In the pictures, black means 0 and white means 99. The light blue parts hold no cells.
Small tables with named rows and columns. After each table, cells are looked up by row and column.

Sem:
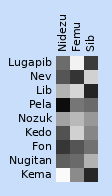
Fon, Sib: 44
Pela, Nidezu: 5
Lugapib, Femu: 94
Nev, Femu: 20
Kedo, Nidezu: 32
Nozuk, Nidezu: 63
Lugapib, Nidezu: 42
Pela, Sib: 41
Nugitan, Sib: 69

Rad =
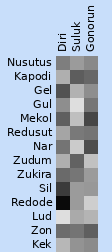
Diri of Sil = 23
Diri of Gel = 32
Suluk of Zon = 45
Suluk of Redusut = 47
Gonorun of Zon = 37
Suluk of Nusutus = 60
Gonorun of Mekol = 27
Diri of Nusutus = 49
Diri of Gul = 55
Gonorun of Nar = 30
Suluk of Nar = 79
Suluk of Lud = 66
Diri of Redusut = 64
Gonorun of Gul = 46
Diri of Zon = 42
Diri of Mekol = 37
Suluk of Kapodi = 36

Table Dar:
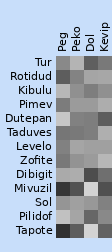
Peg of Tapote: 19
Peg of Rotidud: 36
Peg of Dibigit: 66
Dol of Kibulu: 49
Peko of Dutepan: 50
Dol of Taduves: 49
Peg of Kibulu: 71
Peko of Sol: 62
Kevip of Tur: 47
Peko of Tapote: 36
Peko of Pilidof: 64
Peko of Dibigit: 67
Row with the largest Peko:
Tur

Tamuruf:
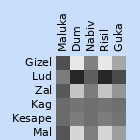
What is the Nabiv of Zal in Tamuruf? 48
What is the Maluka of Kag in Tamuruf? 41
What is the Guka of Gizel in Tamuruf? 65
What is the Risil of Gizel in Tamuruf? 90
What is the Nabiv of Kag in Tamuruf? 43
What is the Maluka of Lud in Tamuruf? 48
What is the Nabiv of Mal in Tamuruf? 49
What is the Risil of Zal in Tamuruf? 76
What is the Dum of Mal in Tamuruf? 83
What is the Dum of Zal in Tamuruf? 76
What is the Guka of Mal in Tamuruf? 61
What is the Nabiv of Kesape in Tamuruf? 43
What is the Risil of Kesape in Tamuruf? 48
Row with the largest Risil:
Gizel

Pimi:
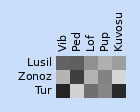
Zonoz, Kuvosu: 83
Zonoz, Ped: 24
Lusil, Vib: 38
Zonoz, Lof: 69
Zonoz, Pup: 51
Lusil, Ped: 37
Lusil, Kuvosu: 61
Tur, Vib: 14
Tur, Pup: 52
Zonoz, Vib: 70

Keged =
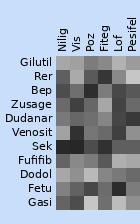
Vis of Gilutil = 62
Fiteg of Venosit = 41
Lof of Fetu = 17
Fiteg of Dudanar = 52
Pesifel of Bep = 34
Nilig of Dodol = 65
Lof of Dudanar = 27
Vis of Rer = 66
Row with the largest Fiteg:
Zusage

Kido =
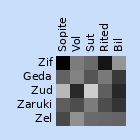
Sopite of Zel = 28
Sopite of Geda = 38
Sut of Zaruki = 48
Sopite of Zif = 1
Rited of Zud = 37
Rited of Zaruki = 30
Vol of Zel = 56
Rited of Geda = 47

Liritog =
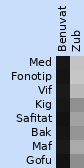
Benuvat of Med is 9
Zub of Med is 76
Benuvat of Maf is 10
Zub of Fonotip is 77
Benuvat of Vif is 10
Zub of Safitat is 63
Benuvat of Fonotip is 8
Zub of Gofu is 55
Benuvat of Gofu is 7
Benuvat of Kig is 9
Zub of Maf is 66
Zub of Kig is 56
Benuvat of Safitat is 7
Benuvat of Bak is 8
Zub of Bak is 58
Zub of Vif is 72

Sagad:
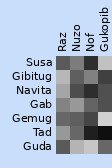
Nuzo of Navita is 30
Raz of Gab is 51
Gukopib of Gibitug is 25
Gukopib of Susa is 75
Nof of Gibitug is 50
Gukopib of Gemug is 81
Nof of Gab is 39
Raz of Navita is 64
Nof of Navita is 18
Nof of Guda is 77
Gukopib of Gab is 31
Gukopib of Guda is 40

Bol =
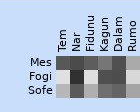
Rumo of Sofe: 64
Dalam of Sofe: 39
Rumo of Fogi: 84
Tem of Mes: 34
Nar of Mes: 29
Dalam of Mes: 31
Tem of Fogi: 87
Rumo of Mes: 66
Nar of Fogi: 19
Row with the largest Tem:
Fogi

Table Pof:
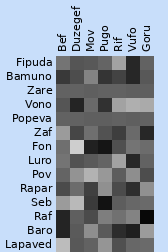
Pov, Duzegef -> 57
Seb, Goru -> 41
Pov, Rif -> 36
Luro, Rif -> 63
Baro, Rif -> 17
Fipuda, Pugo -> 39
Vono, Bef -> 33
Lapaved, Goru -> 41
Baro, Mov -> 55
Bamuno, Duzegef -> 30
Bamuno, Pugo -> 20
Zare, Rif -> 38
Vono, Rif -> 63
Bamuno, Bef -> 22
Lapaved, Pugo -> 58
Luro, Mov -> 35
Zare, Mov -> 37
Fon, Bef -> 43
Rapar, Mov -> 25
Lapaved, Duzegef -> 34
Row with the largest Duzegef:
Fon

